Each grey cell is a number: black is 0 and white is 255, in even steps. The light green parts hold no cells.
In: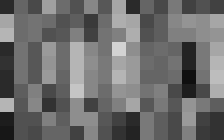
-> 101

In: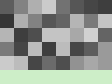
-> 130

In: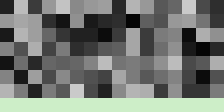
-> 188

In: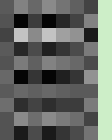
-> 130

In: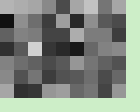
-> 173

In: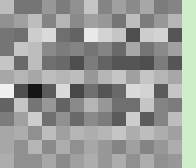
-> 117

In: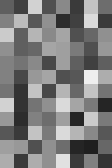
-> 64

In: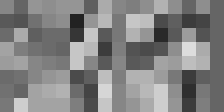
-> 101
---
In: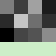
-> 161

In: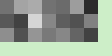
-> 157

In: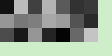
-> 50

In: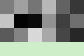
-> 98

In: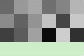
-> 132

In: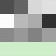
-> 216

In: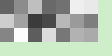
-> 239

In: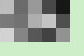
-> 72
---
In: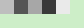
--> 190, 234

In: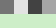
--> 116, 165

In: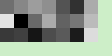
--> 111, 220

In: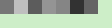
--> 118, 100

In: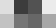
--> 222, 167

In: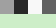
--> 160, 97

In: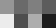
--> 150, 28
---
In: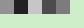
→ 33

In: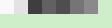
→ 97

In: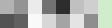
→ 215

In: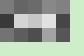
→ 93

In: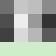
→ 64

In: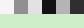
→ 226
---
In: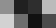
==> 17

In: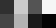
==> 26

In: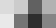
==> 45

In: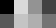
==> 175

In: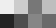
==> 134

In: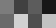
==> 78

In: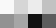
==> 17
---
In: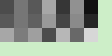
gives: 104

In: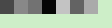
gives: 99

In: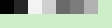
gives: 124

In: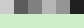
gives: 149

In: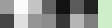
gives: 182

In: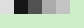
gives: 171

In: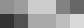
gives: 190

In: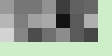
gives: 90
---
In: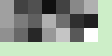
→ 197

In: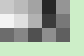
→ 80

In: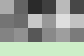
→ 137

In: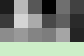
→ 125

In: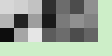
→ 108

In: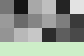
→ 44

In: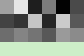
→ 88

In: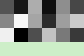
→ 194
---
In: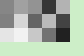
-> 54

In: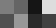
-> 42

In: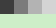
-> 123

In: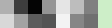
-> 61

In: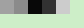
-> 50

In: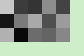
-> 22

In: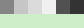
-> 81

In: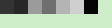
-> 39

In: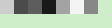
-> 75
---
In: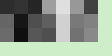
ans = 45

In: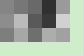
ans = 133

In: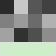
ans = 42

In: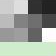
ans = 206

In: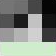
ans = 117

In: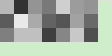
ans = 184

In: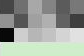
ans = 70
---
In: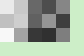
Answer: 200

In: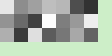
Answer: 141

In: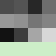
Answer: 84

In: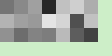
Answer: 137

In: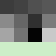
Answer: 66

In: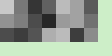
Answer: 120

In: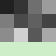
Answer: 52

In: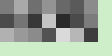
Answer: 169

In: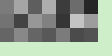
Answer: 165

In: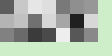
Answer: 200
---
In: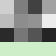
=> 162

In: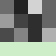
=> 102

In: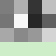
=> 191

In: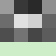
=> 143

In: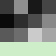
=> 69

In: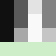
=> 130

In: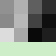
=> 46

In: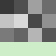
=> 108
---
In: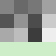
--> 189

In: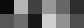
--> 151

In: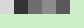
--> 110

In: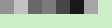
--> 146

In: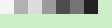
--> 177

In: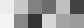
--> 215
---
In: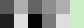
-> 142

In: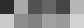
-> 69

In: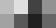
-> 66

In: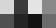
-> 228

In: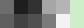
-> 166

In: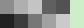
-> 96

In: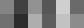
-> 207
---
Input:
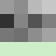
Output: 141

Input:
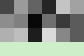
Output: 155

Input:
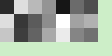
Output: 222

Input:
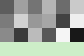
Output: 160

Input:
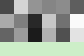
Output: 212

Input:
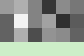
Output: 175

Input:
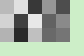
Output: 224

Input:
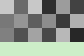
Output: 106
